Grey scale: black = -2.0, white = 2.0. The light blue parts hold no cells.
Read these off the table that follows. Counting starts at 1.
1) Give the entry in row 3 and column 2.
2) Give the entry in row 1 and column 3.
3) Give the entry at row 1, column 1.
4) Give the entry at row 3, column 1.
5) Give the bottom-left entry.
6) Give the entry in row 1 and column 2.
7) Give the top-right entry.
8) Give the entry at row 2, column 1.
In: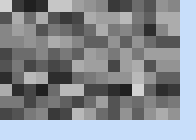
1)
0.5
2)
-1.5
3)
1.3
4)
0.1
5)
-0.9
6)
-1.1
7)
0.1
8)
-0.7

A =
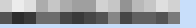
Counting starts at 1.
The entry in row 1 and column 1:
1.3
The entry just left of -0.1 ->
-0.7
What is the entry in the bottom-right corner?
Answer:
-0.1
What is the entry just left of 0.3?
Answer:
1.1
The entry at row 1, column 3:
1.5
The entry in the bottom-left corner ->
-0.7
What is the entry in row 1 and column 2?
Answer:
1.7
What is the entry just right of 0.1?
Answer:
-0.9

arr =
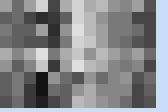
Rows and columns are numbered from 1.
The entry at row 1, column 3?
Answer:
0.5
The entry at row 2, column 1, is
-0.5
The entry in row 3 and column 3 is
-0.5
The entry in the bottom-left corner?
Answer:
-0.7
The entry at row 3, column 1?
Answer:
-0.1
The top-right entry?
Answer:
-0.7
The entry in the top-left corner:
0.5
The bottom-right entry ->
-0.7
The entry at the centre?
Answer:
1.1
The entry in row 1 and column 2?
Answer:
-0.3
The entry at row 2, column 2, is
-0.3
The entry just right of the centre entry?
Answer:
0.3

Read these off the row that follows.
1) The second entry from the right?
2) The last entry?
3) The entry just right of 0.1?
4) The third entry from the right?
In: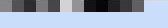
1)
-1.1
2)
-0.5
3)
-0.7
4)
-1.5

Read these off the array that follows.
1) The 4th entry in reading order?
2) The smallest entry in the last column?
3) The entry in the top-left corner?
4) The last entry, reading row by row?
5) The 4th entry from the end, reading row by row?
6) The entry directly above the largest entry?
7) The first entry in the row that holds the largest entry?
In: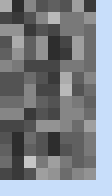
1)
-0.7
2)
-1.1
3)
0.7
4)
0.3
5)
0.3
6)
-0.5
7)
-0.3

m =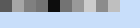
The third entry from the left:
0.0
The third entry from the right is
1.2
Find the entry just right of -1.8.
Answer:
-0.2

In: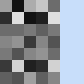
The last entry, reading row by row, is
0.1
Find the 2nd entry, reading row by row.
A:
-1.7
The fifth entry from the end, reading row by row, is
-0.5
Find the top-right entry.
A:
-0.3
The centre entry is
-1.1
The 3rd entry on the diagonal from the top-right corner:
-0.1
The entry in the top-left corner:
0.5
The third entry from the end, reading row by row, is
0.5

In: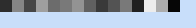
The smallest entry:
-1.9
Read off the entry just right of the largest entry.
0.7
